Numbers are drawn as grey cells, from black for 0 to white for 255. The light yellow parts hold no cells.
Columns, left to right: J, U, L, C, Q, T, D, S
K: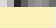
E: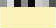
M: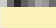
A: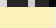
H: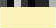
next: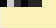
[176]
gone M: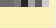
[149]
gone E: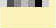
[23]
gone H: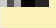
[52]
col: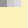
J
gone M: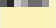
[122]
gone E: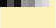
[188]

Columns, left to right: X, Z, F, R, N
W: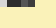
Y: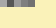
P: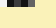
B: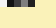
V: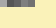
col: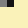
R
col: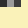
F

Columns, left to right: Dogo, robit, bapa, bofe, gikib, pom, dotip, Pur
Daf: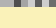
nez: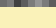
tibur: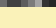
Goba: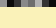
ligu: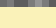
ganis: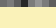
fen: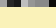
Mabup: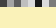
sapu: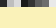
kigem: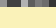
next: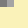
[52]
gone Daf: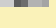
[79]

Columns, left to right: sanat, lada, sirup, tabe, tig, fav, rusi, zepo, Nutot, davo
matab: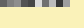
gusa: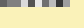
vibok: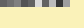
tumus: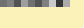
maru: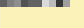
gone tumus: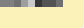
[171]
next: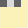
[187]
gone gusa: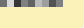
[231]
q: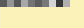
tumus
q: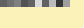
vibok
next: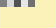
[187]
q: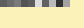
vibok

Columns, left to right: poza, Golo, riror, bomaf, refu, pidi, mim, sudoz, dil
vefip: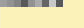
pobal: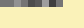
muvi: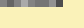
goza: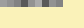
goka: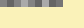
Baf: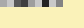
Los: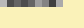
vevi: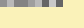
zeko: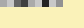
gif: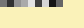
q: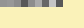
vefip
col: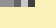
sudoz
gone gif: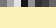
[214]

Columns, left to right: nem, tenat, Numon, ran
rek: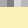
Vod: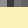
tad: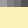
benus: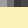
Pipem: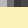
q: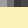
benus
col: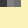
tenat
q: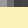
benus
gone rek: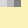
[170]
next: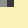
[113]
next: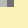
[58]

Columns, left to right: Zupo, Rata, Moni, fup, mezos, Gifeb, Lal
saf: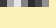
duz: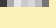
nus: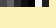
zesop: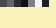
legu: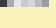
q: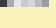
legu
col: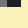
Lal

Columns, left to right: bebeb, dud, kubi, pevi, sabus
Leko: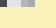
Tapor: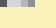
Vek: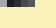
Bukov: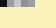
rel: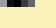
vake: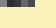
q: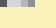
Tapor
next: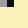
[2]

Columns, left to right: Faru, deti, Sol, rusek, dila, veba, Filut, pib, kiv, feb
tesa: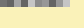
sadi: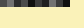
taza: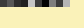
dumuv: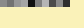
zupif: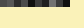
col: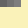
pib
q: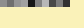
dumuv
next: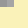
[16]

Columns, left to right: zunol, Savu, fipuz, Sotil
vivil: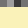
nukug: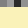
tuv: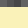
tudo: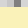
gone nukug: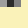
[144]
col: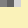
zunol
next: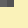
[71]

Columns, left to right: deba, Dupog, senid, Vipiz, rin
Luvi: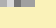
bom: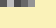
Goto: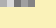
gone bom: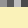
[104]
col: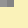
rin
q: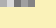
Goto
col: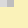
Dupog
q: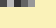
bom
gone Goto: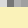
[132]

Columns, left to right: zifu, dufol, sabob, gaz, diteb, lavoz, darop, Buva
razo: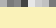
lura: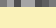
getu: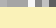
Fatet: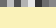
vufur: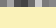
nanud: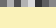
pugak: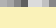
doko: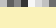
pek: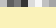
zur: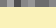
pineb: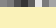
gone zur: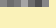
[150]
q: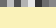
Fatet
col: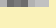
zifu

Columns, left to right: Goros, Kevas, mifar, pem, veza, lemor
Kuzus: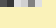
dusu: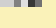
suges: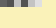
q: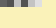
suges
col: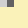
Goros
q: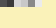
Kuzus
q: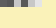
suges
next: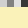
[114]
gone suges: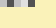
[98]
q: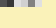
Kuzus

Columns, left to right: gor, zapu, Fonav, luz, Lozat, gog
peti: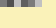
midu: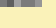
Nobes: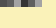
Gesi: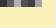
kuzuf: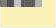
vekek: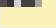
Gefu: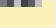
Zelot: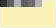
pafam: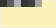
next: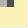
[64]
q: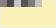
peti
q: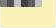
Gefu
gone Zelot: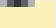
[108]

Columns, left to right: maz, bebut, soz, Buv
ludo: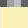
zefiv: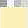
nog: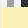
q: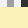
nog
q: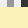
nog
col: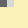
Buv
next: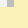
[215]
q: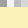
zefiv

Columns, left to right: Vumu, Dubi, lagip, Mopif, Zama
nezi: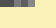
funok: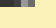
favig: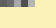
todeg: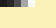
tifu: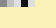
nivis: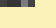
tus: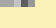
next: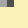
[181]
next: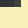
[152]

